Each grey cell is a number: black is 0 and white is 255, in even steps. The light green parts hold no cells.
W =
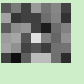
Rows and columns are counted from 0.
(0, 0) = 88
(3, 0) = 156
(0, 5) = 135
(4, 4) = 60
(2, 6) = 129
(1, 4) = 110
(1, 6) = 50
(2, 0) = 91
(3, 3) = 225
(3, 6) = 144
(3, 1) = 166
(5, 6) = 43

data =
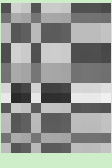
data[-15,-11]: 80
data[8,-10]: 58
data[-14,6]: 164
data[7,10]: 111
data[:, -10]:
[208, 171, 86, 87, 209, 209, 170, 170, 58, 41, 199, 86, 87, 171, 85]
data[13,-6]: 167
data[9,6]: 50
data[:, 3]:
[84, 117, 185, 185, 80, 79, 118, 118, 210, 231, 91, 186, 184, 117, 185]
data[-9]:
[116, 170, 164, 118, 167, 166, 163, 114, 116, 115, 112]
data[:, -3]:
[81, 115, 188, 187, 78, 77, 116, 116, 213, 232, 89, 188, 186, 114, 187]
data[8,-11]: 213
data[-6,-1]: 240
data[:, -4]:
[80, 114, 188, 188, 78, 78, 114, 114, 215, 234, 85, 189, 188, 113, 189]
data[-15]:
[80, 208, 198, 84, 202, 203, 198, 80, 81, 81, 74]
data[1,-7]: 168
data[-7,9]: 214
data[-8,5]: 166
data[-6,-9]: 49
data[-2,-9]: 165
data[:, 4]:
[202, 168, 92, 91, 204, 204, 167, 167, 64, 46, 195, 91, 93, 168, 91]
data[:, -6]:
[203, 167, 91, 92, 205, 205, 166, 166, 65, 47, 194, 91, 92, 167, 91]
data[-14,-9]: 164
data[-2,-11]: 115
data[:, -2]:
[81, 114, 188, 187, 79, 78, 115, 115, 214, 233, 87, 188, 186, 114, 188]
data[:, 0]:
[80, 115, 188, 188, 78, 78, 116, 115, 213, 232, 88, 189, 187, 115, 188]
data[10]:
[88, 199, 191, 91, 195, 194, 191, 85, 89, 87, 83]

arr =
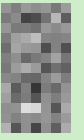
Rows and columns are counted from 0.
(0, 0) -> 148
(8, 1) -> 92
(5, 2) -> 105
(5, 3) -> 121
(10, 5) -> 86
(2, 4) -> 152
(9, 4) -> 144
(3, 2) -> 170
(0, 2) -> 153
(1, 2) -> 68
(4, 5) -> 130
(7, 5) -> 156
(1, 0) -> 123
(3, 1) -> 160
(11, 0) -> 146
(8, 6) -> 147
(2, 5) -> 139
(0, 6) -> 156
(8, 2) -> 127
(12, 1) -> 86
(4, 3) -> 149
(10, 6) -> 170
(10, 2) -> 221
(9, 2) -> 123
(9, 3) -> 86
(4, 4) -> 78
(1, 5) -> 183
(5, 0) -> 127

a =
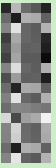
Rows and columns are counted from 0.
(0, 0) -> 40
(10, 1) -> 134
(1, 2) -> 176
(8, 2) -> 170
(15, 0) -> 132
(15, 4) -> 178
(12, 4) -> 173
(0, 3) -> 88
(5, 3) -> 91
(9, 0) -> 128
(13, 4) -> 169
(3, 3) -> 94
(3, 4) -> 38
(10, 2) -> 132
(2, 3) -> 92
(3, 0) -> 62
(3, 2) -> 103
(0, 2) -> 107
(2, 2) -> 102
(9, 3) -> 92
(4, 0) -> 79
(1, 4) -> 97
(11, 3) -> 171
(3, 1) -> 169
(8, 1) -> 36
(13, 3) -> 99

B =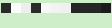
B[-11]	41
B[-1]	28

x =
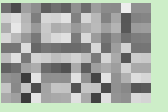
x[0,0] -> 111
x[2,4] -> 201
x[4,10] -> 108
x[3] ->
[215, 185, 152, 120, 197, 217, 225, 123, 217, 156, 119, 145, 112, 125, 127]
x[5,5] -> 190
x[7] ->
[145, 140, 59, 228, 143, 144, 143, 226, 145, 69, 227, 146, 177, 221, 214]
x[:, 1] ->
[75, 221, 231, 185, 118, 224, 110, 140, 137, 159]
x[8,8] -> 197
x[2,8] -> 172
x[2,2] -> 187
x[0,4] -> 94
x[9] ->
[170, 159, 58, 228, 165, 169, 171, 224, 170, 65, 224, 148, 143, 217, 212]
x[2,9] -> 186
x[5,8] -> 190
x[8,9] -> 195
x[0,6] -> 97
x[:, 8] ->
[109, 214, 172, 217, 114, 190, 93, 145, 197, 170]
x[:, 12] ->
[237, 87, 88, 112, 210, 85, 211, 177, 136, 143]
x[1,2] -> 181
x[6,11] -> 158
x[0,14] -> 144
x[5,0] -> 188
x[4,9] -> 216
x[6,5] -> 94
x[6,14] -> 169
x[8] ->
[196, 137, 195, 76, 164, 196, 195, 82, 197, 195, 74, 145, 136, 86, 91]

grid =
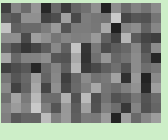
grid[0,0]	64
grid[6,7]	183
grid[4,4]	93
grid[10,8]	160
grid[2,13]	142
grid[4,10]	76
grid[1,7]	73
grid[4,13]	135
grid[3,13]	91
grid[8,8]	128
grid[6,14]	110
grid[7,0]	118
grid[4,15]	139
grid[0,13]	130
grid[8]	[137, 66, 99, 168, 69, 144, 72, 106, 128, 168, 117, 108, 127, 146, 42, 158]
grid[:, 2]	[107, 144, 106, 74, 53, 130, 88, 104, 99, 122, 132, 101]
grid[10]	[134, 155, 132, 201, 127, 85, 152, 92, 160, 82, 128, 110, 56, 132, 81, 101]
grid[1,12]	70
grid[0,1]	133
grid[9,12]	92
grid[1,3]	144
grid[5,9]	112
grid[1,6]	160
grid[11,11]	35
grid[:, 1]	[133, 86, 97, 143, 77, 104, 77, 86, 66, 164, 155, 88]
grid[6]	[63, 77, 88, 39, 106, 132, 95, 183, 58, 73, 95, 112, 83, 140, 110, 119]
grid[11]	[128, 88, 101, 100, 188, 128, 153, 95, 123, 121, 155, 35, 159, 105, 135, 157]
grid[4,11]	93
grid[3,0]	141
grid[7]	[118, 86, 104, 158, 100, 136, 63, 103, 139, 114, 121, 162, 48, 153, 35, 138]
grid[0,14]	115

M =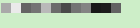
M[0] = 169
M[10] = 28
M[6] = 73

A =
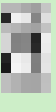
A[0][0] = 182
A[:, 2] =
[169, 231, 168, 133, 134, 232, 236, 166, 166]
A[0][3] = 159
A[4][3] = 40
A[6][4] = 228
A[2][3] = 162
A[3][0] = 213
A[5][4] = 226
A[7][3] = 165
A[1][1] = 240
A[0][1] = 182
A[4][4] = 235
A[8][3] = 165
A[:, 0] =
[182, 38, 186, 213, 213, 35, 25, 190, 190]
